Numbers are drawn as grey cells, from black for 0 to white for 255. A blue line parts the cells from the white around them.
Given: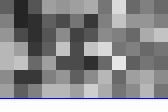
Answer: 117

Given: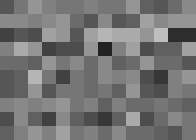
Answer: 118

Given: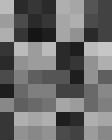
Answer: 136

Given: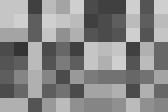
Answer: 133

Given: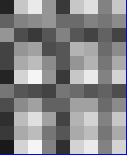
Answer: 211
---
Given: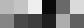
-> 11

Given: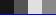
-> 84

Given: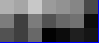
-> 146

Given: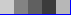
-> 96

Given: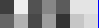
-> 91

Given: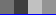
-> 62

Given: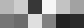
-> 246

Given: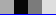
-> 7

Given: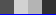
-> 210
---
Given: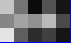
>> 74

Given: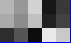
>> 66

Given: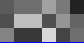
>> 100

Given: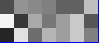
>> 86

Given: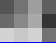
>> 52

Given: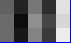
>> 214
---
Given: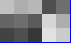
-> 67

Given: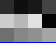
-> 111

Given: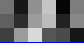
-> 63

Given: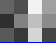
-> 89

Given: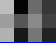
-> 177

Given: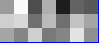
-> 165
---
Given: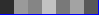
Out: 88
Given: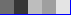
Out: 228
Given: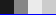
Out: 204
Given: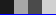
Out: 209
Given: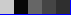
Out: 47
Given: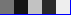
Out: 238
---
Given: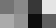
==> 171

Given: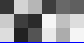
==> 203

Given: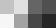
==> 246

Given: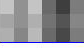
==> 165

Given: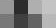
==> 120

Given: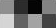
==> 213

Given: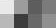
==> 185
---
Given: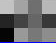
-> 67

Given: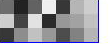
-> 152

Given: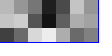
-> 95

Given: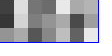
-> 170

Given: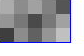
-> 74

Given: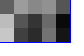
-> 52

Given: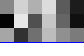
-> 198

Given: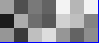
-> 209

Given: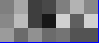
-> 209

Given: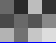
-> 105
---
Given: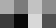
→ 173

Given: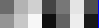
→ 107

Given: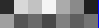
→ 42

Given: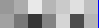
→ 152

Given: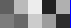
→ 95

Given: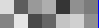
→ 220

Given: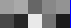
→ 159

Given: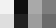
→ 242
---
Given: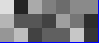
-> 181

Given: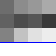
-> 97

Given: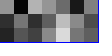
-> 47

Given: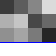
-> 176

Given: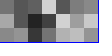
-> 168

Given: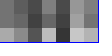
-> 115
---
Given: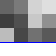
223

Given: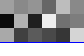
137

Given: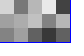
66

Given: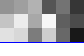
54

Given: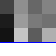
131

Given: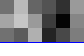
154
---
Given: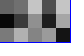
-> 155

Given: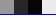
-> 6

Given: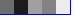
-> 131

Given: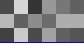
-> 97

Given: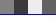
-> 237

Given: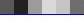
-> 196

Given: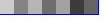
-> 60
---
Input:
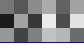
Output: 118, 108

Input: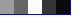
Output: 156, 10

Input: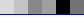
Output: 218, 115

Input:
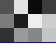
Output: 83, 196

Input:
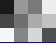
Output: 26, 80

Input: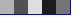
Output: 179, 116
